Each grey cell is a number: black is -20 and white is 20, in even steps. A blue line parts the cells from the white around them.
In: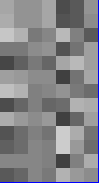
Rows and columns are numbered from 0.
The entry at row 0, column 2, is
3
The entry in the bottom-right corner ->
2
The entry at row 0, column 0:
6
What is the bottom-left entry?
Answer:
-6
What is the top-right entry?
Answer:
3
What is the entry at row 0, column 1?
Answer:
3
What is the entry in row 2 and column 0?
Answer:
11
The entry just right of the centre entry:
3
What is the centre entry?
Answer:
1
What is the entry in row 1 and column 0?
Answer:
7
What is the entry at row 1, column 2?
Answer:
3
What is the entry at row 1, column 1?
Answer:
3
